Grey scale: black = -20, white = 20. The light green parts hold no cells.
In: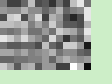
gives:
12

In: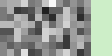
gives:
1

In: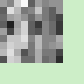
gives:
-7

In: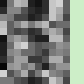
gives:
-1

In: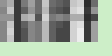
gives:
1
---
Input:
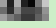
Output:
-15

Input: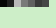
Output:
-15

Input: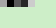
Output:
-20

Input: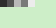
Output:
-7

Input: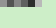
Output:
-7

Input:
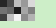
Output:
-8

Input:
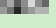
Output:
6

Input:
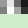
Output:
16
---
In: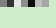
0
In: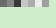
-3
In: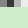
1
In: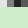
16
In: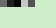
-3
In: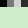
-19
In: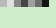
9
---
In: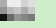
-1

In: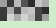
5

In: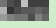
-4

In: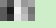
0

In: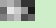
-4

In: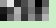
8

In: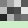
-2

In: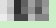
1
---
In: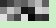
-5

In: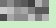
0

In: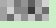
13

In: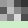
-12

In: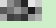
12

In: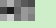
-8

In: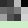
-19

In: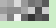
-6

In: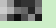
-4

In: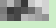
13
